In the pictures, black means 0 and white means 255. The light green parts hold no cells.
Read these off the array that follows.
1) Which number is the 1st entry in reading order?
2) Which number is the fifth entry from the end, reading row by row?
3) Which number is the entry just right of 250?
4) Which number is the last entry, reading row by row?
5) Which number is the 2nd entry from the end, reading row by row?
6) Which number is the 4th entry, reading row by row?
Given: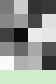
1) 121
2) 84
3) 175
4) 42
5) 183
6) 57

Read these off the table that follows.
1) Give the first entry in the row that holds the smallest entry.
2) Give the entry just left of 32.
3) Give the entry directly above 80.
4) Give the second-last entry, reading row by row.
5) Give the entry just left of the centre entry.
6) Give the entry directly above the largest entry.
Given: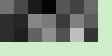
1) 114
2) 45
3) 59
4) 190
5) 134
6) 128

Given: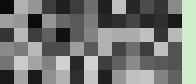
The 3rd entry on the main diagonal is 61
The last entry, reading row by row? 97
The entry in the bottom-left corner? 25
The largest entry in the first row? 191
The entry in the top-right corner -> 138
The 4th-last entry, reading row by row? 191
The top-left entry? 11
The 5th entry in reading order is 32
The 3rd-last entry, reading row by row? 197
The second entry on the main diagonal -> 150
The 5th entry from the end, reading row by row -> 150
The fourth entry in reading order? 61
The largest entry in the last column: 184
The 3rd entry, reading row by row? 150
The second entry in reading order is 177

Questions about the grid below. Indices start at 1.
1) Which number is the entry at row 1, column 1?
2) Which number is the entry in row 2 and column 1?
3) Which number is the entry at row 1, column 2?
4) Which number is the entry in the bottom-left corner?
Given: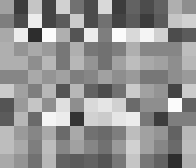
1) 161
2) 126
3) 60
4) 169

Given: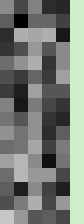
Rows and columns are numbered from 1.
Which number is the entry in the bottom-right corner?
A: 71
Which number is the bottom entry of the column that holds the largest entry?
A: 198
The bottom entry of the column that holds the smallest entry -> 152
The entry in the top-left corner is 138
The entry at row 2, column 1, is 94
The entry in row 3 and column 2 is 174
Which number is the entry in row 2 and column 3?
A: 102
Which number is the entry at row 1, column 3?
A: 130
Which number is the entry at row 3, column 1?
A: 44
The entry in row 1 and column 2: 71
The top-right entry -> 38
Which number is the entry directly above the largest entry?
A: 79

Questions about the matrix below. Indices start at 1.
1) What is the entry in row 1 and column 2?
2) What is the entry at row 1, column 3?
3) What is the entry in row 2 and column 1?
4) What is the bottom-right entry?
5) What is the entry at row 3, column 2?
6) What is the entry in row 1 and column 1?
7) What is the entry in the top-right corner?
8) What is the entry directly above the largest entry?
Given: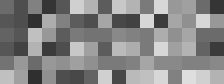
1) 78
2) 129
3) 86
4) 179
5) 86
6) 107
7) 53
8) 129

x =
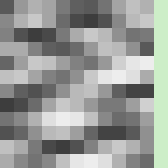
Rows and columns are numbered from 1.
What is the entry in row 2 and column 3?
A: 200
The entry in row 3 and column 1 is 129
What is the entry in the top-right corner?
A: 177
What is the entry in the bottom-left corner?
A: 171
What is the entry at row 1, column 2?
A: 152
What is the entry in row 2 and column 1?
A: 136
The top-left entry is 89
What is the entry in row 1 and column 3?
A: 177
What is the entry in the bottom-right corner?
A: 107

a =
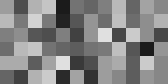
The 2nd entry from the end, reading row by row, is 149
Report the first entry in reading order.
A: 157
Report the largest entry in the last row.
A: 203
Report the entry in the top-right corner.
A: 135
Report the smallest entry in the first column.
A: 101
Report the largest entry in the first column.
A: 185
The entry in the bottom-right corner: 135
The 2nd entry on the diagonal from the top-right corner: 142
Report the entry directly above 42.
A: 224
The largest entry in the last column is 178
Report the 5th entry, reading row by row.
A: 27
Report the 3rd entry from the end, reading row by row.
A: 93
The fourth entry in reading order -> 197
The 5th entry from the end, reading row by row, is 157
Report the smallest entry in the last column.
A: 71

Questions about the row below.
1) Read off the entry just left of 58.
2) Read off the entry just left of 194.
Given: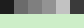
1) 194
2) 147

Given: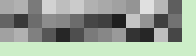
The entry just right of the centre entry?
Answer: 63
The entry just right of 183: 94
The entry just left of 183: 224
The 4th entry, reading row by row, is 210
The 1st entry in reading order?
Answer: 169
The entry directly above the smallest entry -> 161
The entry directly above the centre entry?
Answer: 177
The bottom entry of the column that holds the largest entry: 38
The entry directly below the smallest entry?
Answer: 154
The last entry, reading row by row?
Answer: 70
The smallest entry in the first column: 100
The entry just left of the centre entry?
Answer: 108
